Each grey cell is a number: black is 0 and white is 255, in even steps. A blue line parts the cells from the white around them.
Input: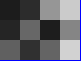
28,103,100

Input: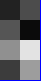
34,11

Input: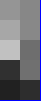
149,136

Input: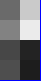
106,235

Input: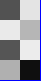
82,182

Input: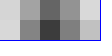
213,132

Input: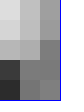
221,190,125
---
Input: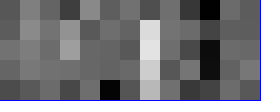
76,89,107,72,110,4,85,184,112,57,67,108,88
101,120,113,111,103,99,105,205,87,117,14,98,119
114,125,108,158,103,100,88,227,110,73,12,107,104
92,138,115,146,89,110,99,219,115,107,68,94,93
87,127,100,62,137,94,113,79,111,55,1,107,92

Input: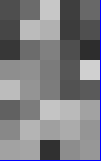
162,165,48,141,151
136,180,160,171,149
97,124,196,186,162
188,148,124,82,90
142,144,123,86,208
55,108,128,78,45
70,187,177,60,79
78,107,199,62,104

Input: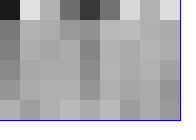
176,159,175,186,171,186,157,170,153
150,170,176,176,149,176,166,170,150
138,168,170,170,139,179,171,177,162
128,174,166,171,133,178,170,180,172
120,177,172,153,145,184,187,176,171
25,224,178,110,56,113,216,177,221

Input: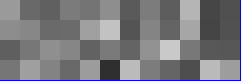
118,159,131,105,156,47,187,124,101,78,186,157
95,119,143,134,98,122,100,146,201,120,88,87
141,135,106,107,160,194,84,132,100,166,69,81
154,105,96,123,116,142,90,124,93,181,70,80

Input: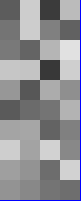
147,136,116,110
159,147,109,210
206,163,210,136
164,166,99,128
90,107,116,179
151,87,172,143
198,196,56,207
121,100,181,225
116,205,128,97
92,205,59,187

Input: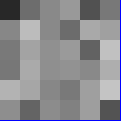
142,100,140,129,158,83
179,166,135,121,159,196
119,170,143,146,137,174
121,163,144,154,98,193
135,188,137,108,169,160
40,109,137,153,81,120

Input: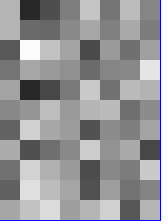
166,194,219,158,181,208,86,180
97,223,188,165,81,158,115,131
113,210,176,155,76,136,124,202
172,80,111,137,204,146,169,71
98,208,168,156,82,140,127,164
136,149,189,154,181,187,111,140
163,40,72,122,201,113,187,179
116,167,154,144,108,133,135,230
88,251,193,163,74,154,112,159
181,106,103,137,167,128,169,125
180,40,78,126,197,117,188,133
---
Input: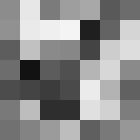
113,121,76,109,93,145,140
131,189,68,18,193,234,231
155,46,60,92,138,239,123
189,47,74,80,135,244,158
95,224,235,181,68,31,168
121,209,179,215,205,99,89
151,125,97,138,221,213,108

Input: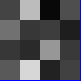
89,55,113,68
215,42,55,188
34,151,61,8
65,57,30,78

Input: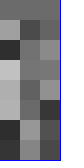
53,46,178,175,193,47,160,107
133,151,106,97,117,114,75,107
73,81,55,145,119,138,100,107

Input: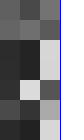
42,74,48,45,44,101,96
34,52,219,36,36,111,73
215,170,85,213,214,90,115

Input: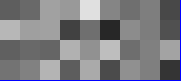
115,96,183,94
129,105,159,105
180,101,161,161
93,177,65,153
170,145,111,224
75,190,39,133
144,110,140,111
127,128,125,126
52,163,80,72

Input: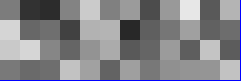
121,201,213,124
106,214,103,50
110,134,111,44
194,101,65,131
161,147,178,203
99,171,180,128
159,89,40,155
120,101,95,76
144,155,118,153
148,94,160,231
149,196,97,89
194,92,109,180
